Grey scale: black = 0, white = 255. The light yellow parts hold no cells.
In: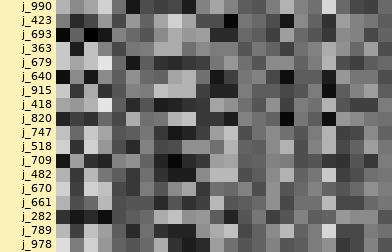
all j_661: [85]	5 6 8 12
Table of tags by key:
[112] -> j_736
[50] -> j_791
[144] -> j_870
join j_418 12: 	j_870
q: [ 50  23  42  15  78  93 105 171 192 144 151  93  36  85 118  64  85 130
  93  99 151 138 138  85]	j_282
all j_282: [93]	5 11 18
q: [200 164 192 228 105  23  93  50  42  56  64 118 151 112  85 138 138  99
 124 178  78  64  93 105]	j_679

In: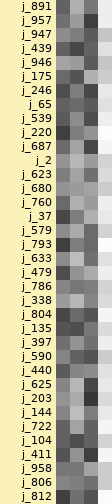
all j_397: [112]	0 2
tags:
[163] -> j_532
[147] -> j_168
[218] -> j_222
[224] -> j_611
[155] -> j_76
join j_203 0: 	j_168
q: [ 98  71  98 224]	j_439
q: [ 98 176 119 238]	j_891
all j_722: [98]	0 2
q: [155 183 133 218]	j_338

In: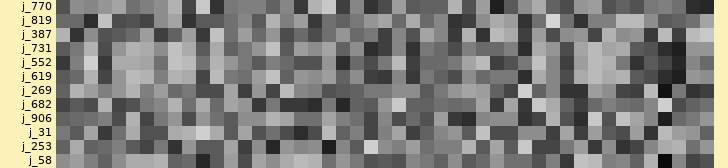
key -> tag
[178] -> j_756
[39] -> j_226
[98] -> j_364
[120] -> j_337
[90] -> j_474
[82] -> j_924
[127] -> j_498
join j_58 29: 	j_474
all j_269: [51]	36 37 45
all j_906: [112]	2 11 17 18 21
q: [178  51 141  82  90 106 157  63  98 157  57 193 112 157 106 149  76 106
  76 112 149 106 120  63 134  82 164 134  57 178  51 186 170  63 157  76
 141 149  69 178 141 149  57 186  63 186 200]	j_387
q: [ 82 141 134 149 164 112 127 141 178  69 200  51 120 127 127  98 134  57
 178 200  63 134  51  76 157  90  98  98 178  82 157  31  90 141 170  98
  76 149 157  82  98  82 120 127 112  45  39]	j_770
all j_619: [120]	12 26 31 32
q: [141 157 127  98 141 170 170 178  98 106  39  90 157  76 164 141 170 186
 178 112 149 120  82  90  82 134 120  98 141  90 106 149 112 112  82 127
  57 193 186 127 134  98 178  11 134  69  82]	j_58

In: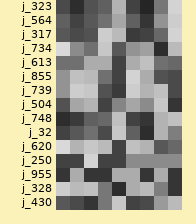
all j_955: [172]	1 4 5 7
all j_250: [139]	5 6 7 8
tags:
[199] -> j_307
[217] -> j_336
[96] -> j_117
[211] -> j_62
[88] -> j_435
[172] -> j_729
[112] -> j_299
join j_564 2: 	j_435
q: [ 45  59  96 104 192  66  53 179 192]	j_748
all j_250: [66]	0 1 3 4
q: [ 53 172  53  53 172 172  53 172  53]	j_955
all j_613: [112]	0 1 7

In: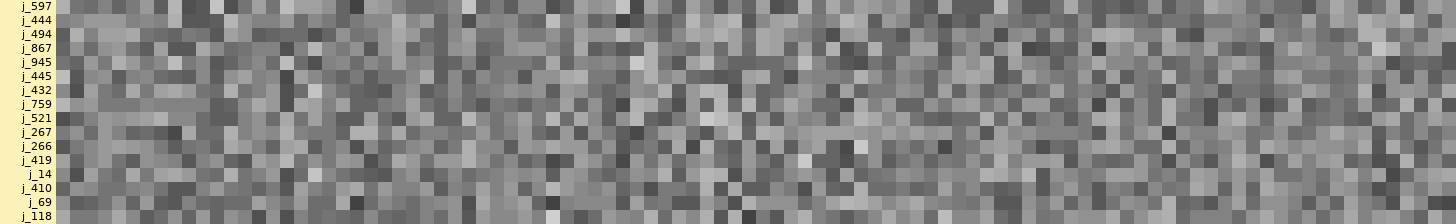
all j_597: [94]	7 32 44 52 64 65 66 74 79
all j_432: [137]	0 19 28 33 42 52 54 61
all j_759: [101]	12 21 22 27 33 37 39 46 50 60 61 68 71 76 84 87 94
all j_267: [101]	5 20 49
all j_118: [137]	3 5 22 31 32 40 45 58 60 64 65 91

